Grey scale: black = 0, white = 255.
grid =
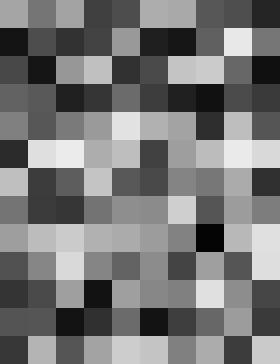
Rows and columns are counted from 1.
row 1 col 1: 165
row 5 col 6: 177
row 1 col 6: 173
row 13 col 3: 85
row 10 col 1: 81
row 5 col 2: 87
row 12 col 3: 19
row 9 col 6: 156
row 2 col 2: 77
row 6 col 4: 173
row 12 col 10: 58
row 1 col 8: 87
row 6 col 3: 235
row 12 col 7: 62
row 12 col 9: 156
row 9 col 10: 224
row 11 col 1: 52
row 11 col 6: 135
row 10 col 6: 140
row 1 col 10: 37
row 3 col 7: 196
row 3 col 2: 21
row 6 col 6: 65
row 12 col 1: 84
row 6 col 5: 190
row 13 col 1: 55
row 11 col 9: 141
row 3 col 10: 16
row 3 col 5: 49
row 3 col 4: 192
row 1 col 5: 77

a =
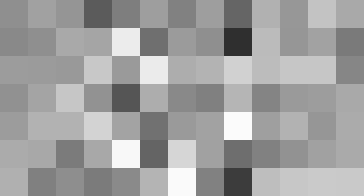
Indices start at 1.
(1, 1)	143
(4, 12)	157
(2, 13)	122
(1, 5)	126
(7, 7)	250
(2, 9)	47
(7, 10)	190
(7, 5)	138
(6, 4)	168
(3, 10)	188
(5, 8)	162
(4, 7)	137
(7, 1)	176
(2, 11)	150
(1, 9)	101
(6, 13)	170
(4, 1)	145
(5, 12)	150
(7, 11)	199
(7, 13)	201
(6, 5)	248
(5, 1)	156
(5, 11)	178
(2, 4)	165
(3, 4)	200
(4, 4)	146
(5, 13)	171
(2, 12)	162

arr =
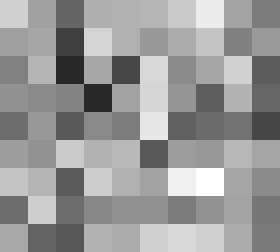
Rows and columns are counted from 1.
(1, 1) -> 208
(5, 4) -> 137
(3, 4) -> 167
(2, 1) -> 159
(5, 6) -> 231
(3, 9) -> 209
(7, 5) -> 176
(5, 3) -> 89
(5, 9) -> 115
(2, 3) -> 63
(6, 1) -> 158
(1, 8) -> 236
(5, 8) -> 107
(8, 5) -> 144
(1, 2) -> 161
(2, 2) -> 166
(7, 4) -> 204
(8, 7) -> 123
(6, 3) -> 203
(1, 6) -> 181
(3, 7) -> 138
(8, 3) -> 108
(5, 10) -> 70
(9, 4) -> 178
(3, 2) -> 180
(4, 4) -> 41
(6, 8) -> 152
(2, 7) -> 172
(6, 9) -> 183

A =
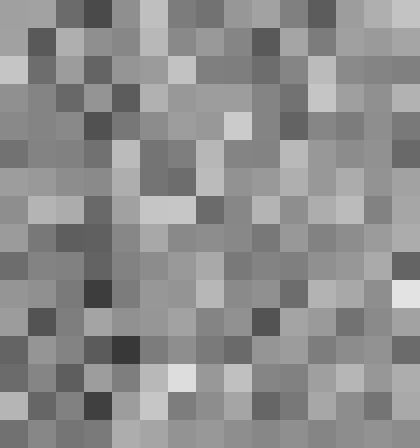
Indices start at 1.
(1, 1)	160
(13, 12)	125
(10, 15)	100
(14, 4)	157
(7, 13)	172
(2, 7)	137
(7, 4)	138
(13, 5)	56
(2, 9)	133
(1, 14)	175
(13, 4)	91
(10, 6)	140
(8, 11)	142
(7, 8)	187
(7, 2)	153
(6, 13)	140
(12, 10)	83
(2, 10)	89
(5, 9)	203
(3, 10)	109
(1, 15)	195
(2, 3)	175
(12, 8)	132
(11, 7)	148
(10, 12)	144
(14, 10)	133
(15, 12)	167
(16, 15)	140
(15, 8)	141
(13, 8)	122
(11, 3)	122
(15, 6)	198
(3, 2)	109
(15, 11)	120
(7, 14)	147
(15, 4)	64
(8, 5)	161

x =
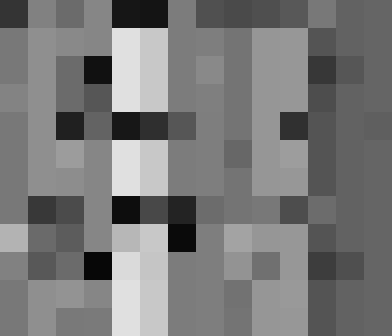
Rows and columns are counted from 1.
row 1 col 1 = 52
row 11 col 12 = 84
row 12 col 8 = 126
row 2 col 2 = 143
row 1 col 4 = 134
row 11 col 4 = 134
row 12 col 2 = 143
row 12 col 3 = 121
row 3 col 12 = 55
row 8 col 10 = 120
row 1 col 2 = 129
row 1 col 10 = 79
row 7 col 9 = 116
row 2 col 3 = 137
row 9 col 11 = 151
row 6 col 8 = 126
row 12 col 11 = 151
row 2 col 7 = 124
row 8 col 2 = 56
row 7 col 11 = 151
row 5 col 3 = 32
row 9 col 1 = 179
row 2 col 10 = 150
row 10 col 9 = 147
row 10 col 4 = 7
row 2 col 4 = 134
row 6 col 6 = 200
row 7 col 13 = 98
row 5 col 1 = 120
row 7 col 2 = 143
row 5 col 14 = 95
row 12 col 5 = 224
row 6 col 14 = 101
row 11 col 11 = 153
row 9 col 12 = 84
